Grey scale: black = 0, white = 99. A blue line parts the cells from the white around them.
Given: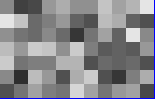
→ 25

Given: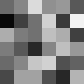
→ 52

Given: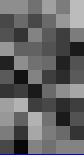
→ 55

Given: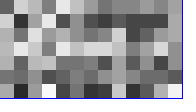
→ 81

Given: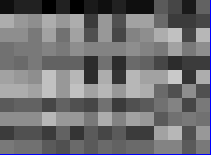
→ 13

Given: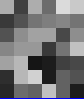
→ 25

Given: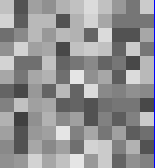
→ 32
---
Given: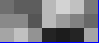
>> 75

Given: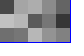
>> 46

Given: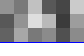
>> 65

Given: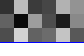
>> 82

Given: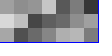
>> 31

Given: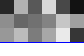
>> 73

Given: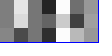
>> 29

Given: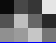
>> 60

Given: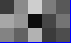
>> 38

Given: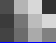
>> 42
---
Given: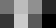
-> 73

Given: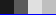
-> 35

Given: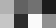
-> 38

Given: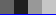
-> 12

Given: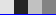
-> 14

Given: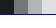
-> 46
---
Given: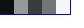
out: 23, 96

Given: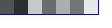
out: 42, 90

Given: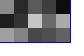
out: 77, 77

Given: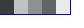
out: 56, 91

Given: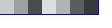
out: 86, 86

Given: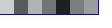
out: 45, 80

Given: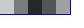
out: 15, 79

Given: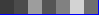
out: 33, 82

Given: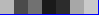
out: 10, 78

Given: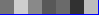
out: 34, 80
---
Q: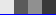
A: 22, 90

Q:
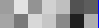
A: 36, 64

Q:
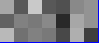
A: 57, 72

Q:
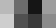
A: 61, 80

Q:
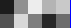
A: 78, 32

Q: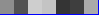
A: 66, 55

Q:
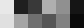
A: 8, 87
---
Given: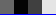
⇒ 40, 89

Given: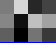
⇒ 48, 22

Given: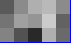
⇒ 35, 41

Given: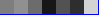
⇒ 49, 82

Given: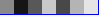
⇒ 53, 89

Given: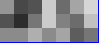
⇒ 58, 46

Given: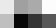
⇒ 91, 34
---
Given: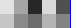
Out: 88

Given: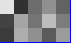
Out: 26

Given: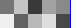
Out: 46

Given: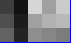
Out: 31

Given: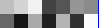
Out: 74

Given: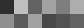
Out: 18

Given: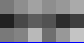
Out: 13

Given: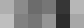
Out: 68

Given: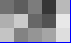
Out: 68

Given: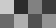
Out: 79
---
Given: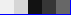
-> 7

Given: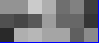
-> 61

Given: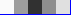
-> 19

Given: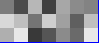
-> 80

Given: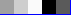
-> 97

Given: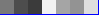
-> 94
